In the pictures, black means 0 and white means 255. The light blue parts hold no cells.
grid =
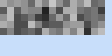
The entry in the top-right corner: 118
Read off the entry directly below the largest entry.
145
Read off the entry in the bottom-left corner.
92
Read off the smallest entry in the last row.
47
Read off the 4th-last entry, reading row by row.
187
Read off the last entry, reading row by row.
187
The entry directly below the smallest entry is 47
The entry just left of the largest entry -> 132
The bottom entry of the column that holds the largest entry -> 132
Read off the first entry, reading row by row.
173
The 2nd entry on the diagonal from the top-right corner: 118
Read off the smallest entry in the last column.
63
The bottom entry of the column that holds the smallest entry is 173
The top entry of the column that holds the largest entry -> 199
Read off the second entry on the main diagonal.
187
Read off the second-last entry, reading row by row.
157
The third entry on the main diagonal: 76
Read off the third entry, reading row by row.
157
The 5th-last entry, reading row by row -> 132

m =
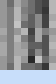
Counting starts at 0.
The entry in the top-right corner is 182
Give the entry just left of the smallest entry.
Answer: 151
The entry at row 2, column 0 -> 151
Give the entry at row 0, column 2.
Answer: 167
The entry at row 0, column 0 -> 151
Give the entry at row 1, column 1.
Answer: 126
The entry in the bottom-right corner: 182
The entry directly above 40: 82
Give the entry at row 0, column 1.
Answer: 110
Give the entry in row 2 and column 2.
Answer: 182
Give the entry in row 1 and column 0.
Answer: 151
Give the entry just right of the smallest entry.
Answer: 196
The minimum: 40
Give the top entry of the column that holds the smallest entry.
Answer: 110
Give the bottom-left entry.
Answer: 151
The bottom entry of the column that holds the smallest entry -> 110

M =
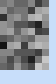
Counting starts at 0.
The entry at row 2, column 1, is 133
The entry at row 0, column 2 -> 102
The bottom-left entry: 102
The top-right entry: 102
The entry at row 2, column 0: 48
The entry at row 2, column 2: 148
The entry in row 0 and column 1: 133
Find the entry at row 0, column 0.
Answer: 118
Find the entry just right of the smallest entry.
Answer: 161
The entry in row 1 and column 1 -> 102
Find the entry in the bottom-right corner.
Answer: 173
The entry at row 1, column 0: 148
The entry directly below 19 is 133

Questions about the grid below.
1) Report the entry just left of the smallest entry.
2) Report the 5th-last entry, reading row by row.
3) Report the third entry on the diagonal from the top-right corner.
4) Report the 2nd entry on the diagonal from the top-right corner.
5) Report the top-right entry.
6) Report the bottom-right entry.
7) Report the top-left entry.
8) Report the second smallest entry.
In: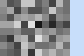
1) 224
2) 209
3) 67
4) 126
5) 112
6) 153
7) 153
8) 39

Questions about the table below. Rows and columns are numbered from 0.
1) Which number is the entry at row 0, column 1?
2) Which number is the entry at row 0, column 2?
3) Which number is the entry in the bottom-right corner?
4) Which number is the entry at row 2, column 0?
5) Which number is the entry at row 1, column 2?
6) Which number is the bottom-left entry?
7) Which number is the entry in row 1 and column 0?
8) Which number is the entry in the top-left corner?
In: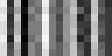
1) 46
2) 193
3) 58
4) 236
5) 163
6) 220
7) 220
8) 236

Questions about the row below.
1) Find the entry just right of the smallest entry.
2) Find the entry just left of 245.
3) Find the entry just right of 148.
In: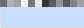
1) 91
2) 162
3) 91
